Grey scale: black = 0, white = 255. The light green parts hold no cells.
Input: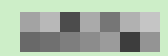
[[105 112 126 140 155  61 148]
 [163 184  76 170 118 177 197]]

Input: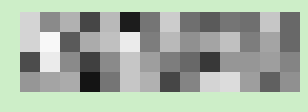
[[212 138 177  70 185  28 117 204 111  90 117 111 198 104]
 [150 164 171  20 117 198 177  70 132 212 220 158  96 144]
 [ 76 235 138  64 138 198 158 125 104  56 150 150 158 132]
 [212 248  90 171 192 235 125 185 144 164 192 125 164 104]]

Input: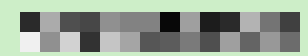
[[240 144 210  50 197 165  86  92 122  79 159 100 152 108]
 [ 42 171  79  71 144 130 130   8 159  28  42 179 116  64]]

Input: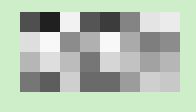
[[ 79  32 242  85  60 132 228 235]
 [118  93 207 106 106 156 207 200]
 [182 222 188 118 214 194 162 182]
 [222 248 140 176 248 170 126 140]]

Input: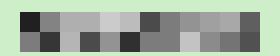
[[124  54 181  75 147  48 124 124 195 139 116  81]
 [ 32 131 175 175 203 188  75 124 147 160 168  95]]

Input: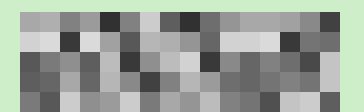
[[122  88 204 143 155 204 122 168 149 188 129 116  80 196 204  94]
 [ 94 102 168 102 182 137  65 129 182 155 110 102 116 129 116 196]
 [ 88 122 143  94 188  57 143 188 210  57 137 102 129 110  73 196]
 [168 175 129 155  49 129 204  94  49 110 149 168 168 161 137  65]
 [210 218  57 218 161  88 182 175 149 102 210 210 218  57 116 110]]
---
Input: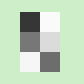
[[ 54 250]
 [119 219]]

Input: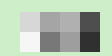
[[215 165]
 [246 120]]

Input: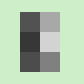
[[ 82 168]
 [ 55 211]]

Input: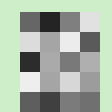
[[102  36]
 [220 165]]

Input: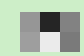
[[150  37]
 [158 235]]

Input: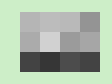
[[181 188]
 [171 209]]

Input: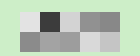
[[227  60]
 [139 163]]

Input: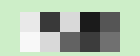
[[233  57]
 [248 217]]

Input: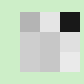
[[180 229]
 [206 199]]
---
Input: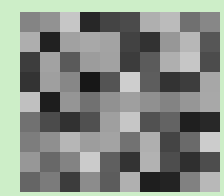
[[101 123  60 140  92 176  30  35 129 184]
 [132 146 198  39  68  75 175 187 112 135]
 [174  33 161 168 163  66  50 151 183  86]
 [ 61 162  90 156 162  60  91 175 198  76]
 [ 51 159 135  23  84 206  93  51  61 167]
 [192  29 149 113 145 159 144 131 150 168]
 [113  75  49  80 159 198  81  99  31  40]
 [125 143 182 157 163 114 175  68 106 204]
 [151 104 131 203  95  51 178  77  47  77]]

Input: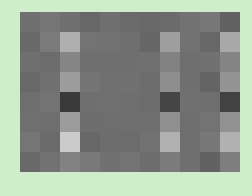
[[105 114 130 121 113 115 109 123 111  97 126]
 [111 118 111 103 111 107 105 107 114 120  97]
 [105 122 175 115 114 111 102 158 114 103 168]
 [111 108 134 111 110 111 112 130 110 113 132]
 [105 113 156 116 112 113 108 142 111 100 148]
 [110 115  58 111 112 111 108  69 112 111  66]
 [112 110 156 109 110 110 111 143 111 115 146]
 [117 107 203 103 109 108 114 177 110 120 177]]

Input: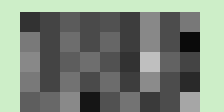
[[ 94 104 137  21  81 115  58  76 166]
 [ 50  68  91  74  81  61 136  76 120]
 [121  68 109  74 102  61 136  76  10]
 [136  68  93 110  81  50 191  98  68]
 [121  68 114  74 108  61 139  76  41]]

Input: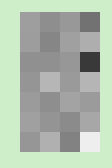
[[150 176 130 238]
 [158 142 152 114]
 [157 134 160 174]
 [144 144 151  57]
 [149 182 154 181]
 [155 142 163 155]
 [160 148 139 167]]

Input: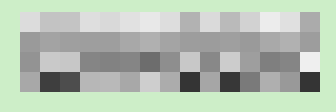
[[168  62  77 183 185 168 206 172  52 166  55 122 175 153  52]
 [220 195 196 222 217 225 232 221 178 218 186 210 236 224 171]
 [154 163 159 158 158 168 176 164 157 156 159 154 169 177 157]
 [147 201 199 133 130 133 109 142 200 136 204 158 127 133 239]]

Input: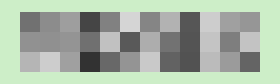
[[181 205 160  50 104 148 201  98  82 187 155 100]
 [113 140 158  69 129 213 133 178  86 205 160 150]
 [145 144 148 112 193  89 173 114  84 196 126 195]]
